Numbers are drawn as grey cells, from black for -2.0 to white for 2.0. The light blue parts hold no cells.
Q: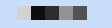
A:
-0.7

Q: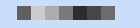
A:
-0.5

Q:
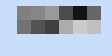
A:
-0.8

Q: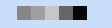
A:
0.1

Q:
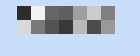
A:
-0.8

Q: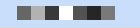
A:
-0.7

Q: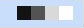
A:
1.4

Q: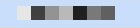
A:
-0.5

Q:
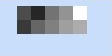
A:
-0.8

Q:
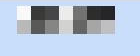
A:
-1.1
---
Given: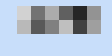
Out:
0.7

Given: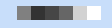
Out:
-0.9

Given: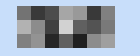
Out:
-0.8

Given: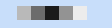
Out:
-1.6

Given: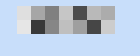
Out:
0.0

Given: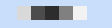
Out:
-1.3
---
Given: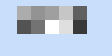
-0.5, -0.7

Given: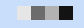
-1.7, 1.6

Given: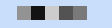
-0.1, 0.3

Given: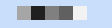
1.8, 0.6

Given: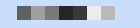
0.9, -0.5

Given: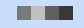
-1.1, -0.1
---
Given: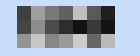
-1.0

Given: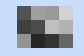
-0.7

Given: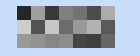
-1.4

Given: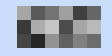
0.6

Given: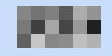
0.1

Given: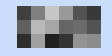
-1.0

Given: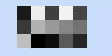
-1.6

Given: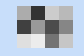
0.7

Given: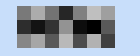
-0.1

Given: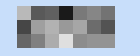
0.9
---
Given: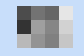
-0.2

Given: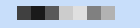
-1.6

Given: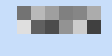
0.9

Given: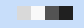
1.9

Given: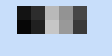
-1.3

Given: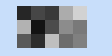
-0.9
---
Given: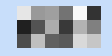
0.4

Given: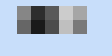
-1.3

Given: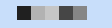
0.8

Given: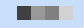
0.4

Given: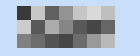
1.1

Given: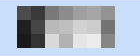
-1.1

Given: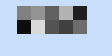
0.3

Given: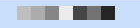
0.7

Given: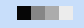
0.1
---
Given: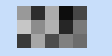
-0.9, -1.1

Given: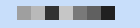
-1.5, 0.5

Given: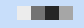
0.6, 1.7

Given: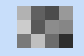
0.4, -0.1

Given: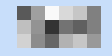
0.0, 1.3

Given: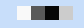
1.2, 1.9

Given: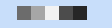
-1.4, -0.3
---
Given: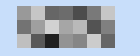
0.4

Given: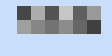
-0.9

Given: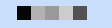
-1.9

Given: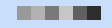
0.4

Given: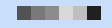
-0.7

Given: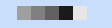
0.5
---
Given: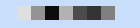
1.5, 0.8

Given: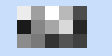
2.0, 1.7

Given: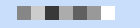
2.0, 1.2

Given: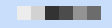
1.7, 1.3

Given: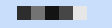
1.6, -0.2

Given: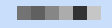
1.1, 0.7
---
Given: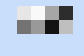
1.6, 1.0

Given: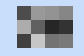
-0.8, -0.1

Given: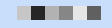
1.1, -0.5

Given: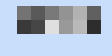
-0.2, -1.3

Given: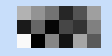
0.8, -0.6

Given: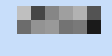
1.0, -1.6

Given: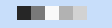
-1.4, 1.3

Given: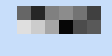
-0.4, -0.6

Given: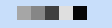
0.6, -1.9
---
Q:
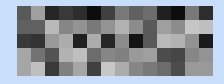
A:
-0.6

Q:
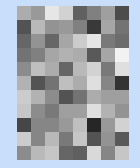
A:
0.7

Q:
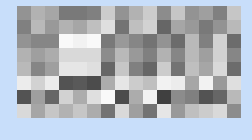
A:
0.3

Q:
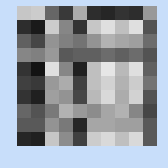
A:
1.1

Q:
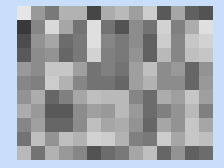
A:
1.6

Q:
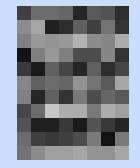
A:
-1.0

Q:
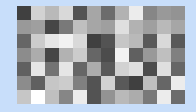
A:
-1.0

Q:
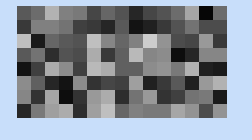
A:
-0.6

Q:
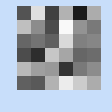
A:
-0.7
